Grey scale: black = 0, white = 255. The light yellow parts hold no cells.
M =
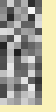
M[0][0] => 115
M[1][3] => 144
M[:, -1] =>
[92, 108, 207, 218, 81, 203, 125, 139, 104, 75, 106, 50, 69, 102, 134]
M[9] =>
[78, 229, 92, 100, 154, 75]
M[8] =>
[81, 204, 95, 193, 229, 104]
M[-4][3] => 225
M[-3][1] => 155
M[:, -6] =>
[115, 135, 153, 78, 219, 133, 38, 64, 81, 78, 191, 132, 74, 72, 206]
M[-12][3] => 98
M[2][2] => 143
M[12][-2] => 233
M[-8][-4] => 31
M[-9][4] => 101
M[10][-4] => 110
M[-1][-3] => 205
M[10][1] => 222
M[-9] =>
[38, 197, 154, 80, 101, 125]
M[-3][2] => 82
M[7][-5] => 182

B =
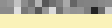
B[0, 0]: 143
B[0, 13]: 130
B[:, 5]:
[180, 87]
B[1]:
[138, 138, 221, 119, 137, 87, 149, 217, 113, 155, 147, 149, 127, 35, 107, 202]
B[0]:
[143, 151, 194, 140, 115, 180, 86, 112, 129, 169, 101, 129, 131, 130, 136, 140]
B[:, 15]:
[140, 202]

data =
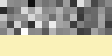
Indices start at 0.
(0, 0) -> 221
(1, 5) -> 209
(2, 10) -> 188
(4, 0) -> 129
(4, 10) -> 157
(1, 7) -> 149
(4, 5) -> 139
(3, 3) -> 122
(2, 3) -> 146
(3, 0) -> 154
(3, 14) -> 160
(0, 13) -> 72
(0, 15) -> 137
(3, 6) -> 129
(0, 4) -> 16
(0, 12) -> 159
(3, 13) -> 101
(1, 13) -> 106
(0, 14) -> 108
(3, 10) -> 60
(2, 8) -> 166
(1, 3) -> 216
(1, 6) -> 140

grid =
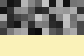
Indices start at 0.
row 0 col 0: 91
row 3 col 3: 125
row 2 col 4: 106
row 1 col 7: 150
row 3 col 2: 21
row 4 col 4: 22
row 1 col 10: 172
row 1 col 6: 47
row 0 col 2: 32
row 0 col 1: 19
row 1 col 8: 157
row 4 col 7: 89
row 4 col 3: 167
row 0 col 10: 116
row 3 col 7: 43
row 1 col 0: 20
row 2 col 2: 68
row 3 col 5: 129
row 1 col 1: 51

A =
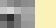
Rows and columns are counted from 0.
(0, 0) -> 163
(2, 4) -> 161
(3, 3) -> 151
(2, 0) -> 81
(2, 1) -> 45
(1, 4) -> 169
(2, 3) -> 161

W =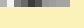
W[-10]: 179
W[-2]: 164
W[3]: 105
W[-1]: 164
